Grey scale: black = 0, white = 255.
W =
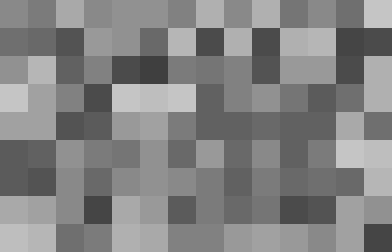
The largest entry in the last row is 190
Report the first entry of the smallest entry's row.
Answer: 145
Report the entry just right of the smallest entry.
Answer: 123
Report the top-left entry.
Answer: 137
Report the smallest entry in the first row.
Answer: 111
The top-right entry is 197
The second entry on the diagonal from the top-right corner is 69
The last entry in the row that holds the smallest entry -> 176
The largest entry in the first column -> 197
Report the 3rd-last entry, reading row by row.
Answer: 137
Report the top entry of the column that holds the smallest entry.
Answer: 145
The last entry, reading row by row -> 69
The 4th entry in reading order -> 137
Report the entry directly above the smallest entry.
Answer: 105
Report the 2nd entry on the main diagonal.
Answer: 105
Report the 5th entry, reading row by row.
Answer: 145
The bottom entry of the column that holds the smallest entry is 169
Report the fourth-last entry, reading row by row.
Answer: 153

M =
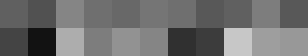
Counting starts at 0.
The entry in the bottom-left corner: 68
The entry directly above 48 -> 111
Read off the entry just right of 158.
152
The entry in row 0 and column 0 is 96
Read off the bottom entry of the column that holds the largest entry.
199
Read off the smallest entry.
18
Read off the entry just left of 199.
60

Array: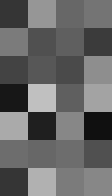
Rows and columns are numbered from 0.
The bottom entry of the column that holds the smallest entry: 135
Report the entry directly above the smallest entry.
163
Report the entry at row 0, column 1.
150
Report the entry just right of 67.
87
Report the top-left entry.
53
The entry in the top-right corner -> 116
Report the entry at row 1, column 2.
95
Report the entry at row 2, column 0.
67

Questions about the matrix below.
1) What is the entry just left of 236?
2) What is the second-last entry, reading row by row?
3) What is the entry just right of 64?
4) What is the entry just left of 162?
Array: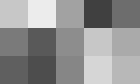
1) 199
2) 214
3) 109
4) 236

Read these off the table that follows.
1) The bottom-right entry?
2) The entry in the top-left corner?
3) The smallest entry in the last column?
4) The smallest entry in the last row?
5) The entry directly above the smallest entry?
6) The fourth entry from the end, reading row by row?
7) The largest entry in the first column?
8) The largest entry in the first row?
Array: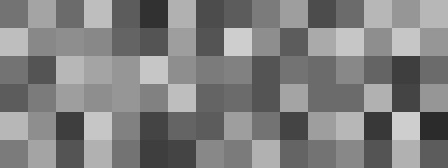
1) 92
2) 115
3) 43
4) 62
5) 150
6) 136
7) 190
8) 190

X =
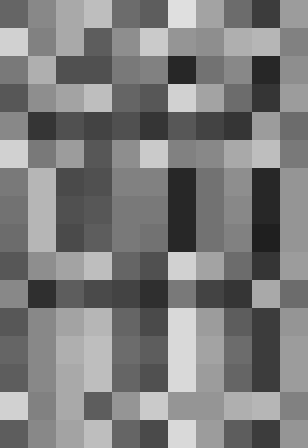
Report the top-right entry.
156
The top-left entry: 101
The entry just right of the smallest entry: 149
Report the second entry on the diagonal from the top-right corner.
182
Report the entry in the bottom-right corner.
149
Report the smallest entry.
31
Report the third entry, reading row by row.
169
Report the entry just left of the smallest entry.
129
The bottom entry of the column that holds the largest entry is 217
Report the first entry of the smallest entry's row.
108
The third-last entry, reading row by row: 93
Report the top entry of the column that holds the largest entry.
223
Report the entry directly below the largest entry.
149
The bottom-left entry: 93
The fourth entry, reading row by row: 190
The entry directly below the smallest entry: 53
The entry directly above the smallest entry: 39
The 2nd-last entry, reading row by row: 60
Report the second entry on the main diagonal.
129
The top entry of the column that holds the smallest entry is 60
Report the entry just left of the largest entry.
93

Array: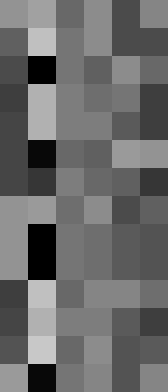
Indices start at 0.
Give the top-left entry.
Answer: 147
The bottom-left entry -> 154
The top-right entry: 133
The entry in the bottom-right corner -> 133
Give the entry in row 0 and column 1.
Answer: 161
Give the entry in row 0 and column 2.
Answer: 104
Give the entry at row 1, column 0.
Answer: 96
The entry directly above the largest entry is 177
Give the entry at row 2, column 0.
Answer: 75
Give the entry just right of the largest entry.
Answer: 104

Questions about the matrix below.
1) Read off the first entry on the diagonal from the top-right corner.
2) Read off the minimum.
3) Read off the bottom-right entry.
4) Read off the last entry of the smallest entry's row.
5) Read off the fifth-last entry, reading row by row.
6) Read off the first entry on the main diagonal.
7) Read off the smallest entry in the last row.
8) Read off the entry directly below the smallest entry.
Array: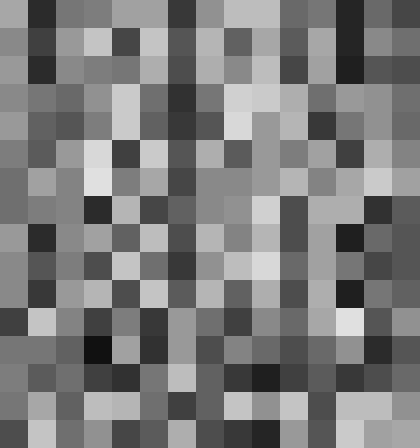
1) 70
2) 17
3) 167
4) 85
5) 153
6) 167
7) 37
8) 64

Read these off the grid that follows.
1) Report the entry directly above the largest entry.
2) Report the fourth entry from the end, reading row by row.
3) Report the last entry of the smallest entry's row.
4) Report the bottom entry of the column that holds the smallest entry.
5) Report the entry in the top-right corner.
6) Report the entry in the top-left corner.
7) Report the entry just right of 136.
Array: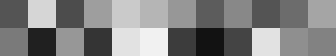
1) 181
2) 68
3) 130
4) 18
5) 165
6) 84
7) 84
